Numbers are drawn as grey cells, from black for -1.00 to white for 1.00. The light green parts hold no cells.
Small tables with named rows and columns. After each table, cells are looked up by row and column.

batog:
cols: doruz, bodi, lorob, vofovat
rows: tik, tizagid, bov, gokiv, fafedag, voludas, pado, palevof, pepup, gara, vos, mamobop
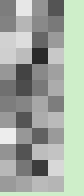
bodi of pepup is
0.18
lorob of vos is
-0.53
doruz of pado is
-0.03
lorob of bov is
-0.21
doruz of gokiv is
0.62
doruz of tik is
-0.02
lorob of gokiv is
-0.68
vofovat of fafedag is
0.25
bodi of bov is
0.73
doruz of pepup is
0.85
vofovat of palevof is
0.46
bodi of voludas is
-0.40
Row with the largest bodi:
tik

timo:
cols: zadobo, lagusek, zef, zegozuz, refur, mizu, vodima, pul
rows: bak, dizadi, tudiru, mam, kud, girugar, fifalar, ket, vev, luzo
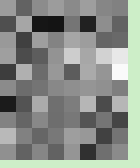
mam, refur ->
0.61
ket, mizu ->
-0.34
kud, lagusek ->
0.38
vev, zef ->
-0.20
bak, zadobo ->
0.22
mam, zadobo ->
0.25
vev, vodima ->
-0.49
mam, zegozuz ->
0.15
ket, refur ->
-0.06
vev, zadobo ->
0.45
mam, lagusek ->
-0.40
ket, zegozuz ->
-0.14

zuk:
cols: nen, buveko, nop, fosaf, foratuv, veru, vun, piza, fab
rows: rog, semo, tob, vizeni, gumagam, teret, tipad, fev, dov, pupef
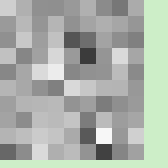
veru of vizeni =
-0.54
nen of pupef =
-0.19
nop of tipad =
0.43
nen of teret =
0.42
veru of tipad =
0.25
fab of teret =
0.19
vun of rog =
0.09
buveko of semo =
0.44

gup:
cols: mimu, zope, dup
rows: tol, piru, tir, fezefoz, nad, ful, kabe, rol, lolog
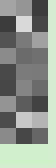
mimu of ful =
-0.45
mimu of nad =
-0.43
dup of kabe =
-0.48
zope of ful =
0.04
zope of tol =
0.18
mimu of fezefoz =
0.08
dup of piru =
-0.47
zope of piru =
0.70
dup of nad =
-0.06
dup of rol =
0.43
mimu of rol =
-0.39
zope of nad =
-0.03
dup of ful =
-0.16
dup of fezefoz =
-0.14
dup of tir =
0.25
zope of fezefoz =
-0.17
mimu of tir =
-0.35
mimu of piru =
-0.53
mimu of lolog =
0.07
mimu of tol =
0.29

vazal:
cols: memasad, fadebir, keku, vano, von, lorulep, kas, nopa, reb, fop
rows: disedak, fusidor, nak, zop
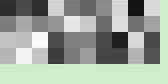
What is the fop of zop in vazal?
-0.34
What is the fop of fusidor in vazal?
0.27
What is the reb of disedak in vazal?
-0.85
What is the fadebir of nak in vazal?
0.48
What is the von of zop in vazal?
-0.06
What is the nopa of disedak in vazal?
0.67
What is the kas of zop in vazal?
-0.46
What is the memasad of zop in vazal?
0.42
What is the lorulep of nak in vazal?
0.03
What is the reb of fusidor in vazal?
-0.13
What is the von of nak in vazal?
0.00
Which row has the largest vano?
disedak

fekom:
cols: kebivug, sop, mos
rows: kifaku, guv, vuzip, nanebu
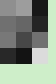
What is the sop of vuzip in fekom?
-0.44
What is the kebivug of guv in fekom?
-0.12
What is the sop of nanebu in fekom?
-0.85
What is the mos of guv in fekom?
-0.72
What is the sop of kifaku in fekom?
0.23
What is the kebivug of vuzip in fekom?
-0.06
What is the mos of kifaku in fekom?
-0.81
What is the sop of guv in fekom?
-0.20
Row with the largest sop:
kifaku

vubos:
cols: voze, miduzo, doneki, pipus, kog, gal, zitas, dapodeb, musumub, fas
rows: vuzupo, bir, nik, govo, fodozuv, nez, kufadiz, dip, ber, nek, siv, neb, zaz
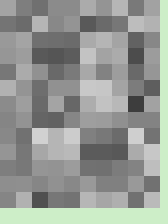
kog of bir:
0.16
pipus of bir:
0.07
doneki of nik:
-0.12
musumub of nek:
0.34
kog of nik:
-0.16
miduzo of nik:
0.29
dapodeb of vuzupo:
0.43
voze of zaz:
0.04
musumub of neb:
0.20
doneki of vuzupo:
-0.12
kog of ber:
0.60
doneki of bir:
0.42
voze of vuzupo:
0.28
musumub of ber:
0.62
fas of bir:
0.40

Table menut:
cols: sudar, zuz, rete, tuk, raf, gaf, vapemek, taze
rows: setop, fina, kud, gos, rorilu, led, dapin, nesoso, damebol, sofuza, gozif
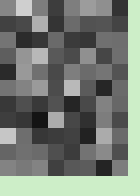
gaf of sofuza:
-0.10
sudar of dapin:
-0.56
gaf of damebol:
-0.73
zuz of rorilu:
0.20
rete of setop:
-0.02
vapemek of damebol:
0.34
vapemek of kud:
-0.12
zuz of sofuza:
-0.12
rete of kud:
-0.57
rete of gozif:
0.03
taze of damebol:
-0.17
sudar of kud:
-0.09
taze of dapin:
-0.19
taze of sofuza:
-0.38
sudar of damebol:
0.55

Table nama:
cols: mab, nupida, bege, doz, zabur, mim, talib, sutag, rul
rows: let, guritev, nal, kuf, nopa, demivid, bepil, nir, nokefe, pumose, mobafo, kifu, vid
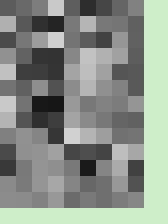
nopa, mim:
0.49
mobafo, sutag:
0.34
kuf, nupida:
-0.23
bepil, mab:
0.58
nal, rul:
-0.24
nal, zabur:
-0.09
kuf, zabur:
0.06

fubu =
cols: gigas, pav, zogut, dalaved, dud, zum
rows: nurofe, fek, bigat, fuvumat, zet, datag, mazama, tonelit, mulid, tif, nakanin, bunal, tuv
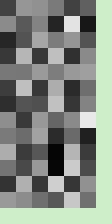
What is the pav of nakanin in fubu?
-0.43
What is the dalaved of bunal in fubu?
0.62
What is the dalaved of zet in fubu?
-0.02
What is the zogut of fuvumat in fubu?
-0.56
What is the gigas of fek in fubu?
0.09
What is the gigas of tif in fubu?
0.36
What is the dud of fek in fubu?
0.78
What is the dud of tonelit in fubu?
0.08
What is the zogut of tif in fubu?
-0.32
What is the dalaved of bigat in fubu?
-0.03
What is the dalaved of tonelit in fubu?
-0.21
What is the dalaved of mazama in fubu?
0.51
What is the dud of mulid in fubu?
-0.17
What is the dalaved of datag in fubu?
0.36
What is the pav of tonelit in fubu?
-0.55
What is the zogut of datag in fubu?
-0.56
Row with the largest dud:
fek

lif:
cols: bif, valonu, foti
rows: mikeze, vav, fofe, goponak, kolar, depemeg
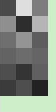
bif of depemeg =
-0.54
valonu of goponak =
-0.15
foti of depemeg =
-0.73
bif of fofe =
-0.13
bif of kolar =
-0.39
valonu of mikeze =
0.74
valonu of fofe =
0.16
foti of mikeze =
-0.02

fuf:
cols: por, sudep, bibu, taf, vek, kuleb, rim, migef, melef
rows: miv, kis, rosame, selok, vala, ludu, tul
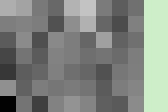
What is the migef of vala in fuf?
-0.07
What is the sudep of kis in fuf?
0.02
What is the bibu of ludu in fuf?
-0.03
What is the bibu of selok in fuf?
-0.28
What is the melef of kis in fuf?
0.00
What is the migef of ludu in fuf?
-0.02
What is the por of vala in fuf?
-0.57
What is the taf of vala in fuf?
0.00
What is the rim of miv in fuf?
-0.04
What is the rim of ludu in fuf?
-0.28
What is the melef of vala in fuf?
-0.01
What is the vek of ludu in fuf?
-0.04
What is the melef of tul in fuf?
0.09
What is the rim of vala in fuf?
-0.37
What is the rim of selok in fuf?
-0.10
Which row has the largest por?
miv

